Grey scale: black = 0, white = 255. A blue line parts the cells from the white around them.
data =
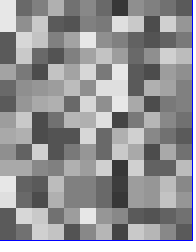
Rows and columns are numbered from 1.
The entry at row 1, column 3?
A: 128
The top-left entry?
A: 231
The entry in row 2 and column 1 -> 231
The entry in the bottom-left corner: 90
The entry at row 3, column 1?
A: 90
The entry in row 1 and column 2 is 105
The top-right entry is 90
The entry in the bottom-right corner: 90
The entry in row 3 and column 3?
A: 195
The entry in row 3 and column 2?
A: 215

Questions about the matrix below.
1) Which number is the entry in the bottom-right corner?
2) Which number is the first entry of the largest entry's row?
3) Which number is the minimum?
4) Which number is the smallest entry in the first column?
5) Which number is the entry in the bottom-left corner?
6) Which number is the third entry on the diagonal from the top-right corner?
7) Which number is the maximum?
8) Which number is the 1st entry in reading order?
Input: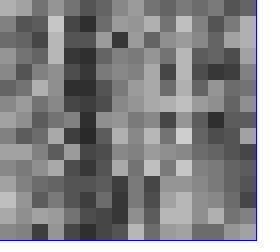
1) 162
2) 129
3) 41
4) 100
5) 136
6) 100
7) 206
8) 176
